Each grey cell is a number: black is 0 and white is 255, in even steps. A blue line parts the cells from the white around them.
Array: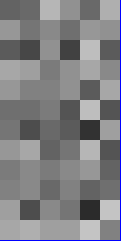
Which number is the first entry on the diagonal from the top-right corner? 175
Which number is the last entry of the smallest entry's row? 196
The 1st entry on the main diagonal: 99
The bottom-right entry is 129
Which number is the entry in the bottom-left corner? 167
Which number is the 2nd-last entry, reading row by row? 196
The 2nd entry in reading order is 105
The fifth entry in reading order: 105
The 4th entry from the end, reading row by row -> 159
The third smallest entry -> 65

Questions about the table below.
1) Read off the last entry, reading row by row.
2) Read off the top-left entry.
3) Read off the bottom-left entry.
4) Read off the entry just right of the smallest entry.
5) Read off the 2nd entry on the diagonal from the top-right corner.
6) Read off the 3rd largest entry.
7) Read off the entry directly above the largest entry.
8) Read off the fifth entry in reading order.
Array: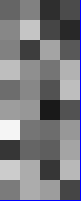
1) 69
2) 101
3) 123
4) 82
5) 69
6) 197
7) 157
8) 135

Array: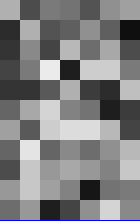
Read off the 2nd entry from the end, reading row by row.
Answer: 212
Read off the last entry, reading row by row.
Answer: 137
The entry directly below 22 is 144
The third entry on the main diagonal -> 68
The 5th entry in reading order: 83
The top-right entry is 160
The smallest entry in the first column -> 44
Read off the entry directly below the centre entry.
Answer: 220
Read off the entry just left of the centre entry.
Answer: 212
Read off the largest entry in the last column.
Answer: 199
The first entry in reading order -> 176
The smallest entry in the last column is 15
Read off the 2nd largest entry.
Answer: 228
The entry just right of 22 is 115
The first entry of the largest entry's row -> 68
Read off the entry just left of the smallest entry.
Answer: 95
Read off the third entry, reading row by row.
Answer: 122
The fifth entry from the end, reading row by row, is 30
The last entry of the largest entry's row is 122
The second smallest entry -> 22
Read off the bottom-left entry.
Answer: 109
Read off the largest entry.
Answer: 235

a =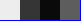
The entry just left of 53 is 237
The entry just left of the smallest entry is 53

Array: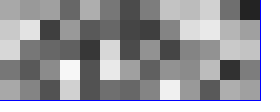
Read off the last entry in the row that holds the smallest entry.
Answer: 35
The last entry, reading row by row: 160
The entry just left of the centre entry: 215
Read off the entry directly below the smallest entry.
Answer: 160
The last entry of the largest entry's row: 125
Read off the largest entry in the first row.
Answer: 209
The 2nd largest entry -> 240
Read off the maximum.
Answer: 247
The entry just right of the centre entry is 146
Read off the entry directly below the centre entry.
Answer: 160
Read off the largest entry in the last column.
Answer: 195
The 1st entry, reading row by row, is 168
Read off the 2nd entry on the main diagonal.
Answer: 227
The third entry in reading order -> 160
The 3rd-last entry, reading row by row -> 89
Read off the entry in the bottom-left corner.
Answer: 168
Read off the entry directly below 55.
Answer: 82
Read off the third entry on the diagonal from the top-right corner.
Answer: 146
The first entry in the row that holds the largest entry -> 119

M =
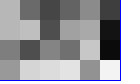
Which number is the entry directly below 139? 169
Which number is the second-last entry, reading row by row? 146
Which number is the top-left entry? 183
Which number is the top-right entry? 62
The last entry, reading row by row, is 243
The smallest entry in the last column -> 11
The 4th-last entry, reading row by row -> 220

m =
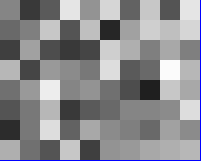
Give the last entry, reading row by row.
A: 183
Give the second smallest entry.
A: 38
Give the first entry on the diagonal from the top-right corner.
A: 229
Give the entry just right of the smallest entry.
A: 199
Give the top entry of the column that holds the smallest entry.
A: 199
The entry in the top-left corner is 133
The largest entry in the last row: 199
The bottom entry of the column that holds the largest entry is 175
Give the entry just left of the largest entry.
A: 105
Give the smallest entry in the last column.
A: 127
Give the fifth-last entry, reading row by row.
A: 147
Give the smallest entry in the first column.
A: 44
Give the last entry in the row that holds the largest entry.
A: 183
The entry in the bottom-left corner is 175
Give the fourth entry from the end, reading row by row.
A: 153
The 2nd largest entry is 237
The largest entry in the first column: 183
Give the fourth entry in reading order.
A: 229
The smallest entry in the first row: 57
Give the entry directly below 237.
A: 183
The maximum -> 251
